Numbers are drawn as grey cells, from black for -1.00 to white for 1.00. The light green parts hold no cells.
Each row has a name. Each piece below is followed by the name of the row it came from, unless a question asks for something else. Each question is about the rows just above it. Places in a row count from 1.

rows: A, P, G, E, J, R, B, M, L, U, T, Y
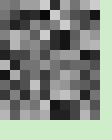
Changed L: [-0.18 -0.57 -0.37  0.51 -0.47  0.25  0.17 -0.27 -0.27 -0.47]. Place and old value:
8, [-0.18]
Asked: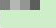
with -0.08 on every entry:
[-0.07  0.35  0.09 -0.35]
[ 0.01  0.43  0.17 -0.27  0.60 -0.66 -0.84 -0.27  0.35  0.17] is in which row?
E
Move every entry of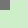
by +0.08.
[-0.01]

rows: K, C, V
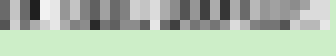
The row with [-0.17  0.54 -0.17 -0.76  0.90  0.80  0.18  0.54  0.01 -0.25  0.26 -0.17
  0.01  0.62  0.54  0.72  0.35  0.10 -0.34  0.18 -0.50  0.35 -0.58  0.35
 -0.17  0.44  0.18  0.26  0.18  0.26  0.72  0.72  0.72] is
C
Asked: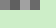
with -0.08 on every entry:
[-0.07 -0.33  0.18 -0.25]
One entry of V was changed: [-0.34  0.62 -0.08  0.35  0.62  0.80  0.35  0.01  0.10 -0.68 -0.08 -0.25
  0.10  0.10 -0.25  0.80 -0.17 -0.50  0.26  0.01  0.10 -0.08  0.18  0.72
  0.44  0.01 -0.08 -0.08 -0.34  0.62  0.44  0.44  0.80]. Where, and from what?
20, [-0.08]
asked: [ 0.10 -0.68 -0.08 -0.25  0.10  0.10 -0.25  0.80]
V

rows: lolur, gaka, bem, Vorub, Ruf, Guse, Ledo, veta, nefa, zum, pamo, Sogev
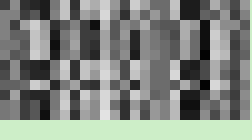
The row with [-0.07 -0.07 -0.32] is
Ruf
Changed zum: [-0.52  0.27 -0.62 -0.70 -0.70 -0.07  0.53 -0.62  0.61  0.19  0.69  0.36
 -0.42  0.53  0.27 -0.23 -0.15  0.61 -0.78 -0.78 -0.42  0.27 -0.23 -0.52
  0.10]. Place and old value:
14, [0.61]
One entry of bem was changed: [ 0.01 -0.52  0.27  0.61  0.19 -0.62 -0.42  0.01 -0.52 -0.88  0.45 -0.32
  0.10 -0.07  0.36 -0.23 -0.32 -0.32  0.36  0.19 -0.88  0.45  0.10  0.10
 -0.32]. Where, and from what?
7, [-0.32]

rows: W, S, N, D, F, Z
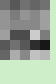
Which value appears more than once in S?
[0.16]
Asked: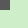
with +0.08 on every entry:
[-0.23]
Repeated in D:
[-0.40]
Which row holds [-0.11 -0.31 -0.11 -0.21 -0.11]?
W
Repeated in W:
[-0.11]
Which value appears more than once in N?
[0.07]
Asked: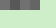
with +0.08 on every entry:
[-0.03 -0.23 -0.03 -0.13]

